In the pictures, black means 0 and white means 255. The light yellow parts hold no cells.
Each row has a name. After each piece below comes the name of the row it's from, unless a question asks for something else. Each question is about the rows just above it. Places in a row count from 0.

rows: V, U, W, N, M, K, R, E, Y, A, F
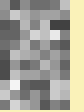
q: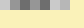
A
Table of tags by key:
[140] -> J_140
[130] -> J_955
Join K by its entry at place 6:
J_955
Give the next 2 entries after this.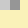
[110 150]

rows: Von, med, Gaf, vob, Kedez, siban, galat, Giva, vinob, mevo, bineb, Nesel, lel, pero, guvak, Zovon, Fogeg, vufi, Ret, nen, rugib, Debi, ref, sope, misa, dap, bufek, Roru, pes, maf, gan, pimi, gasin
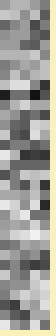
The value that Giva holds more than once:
[191]
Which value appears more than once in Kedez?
[156]
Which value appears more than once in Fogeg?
[101]
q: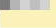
maf
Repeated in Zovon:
[52]
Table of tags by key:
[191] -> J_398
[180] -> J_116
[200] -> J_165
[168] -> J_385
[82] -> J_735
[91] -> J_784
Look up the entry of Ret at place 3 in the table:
J_116
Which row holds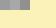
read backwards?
galat

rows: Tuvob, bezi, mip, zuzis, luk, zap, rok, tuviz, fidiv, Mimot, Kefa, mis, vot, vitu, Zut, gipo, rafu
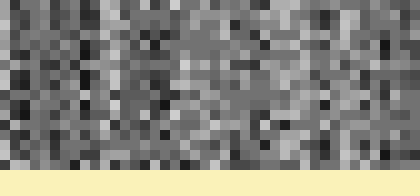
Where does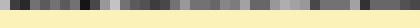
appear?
tuviz
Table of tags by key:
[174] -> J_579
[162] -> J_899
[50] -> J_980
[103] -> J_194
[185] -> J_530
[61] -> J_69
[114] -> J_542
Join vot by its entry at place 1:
J_579

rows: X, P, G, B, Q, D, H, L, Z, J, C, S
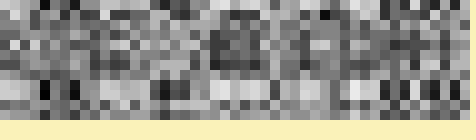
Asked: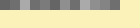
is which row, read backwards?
L
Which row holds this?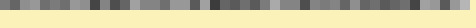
D
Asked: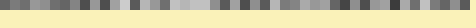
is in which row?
C
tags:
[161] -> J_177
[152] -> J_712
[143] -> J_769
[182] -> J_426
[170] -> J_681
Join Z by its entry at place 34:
J_712
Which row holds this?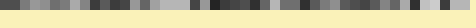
H
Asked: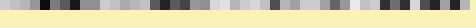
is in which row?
Z
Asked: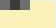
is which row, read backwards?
S

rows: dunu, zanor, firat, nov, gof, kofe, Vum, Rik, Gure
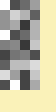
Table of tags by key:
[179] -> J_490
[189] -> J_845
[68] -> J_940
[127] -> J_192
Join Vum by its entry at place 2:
J_845
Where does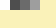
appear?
dunu
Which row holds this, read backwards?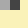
Gure
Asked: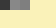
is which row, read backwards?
gof

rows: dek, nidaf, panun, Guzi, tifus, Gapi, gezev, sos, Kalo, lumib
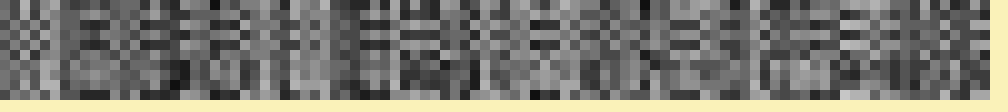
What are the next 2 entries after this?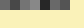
[145 145]
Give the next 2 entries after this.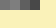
[126  84]

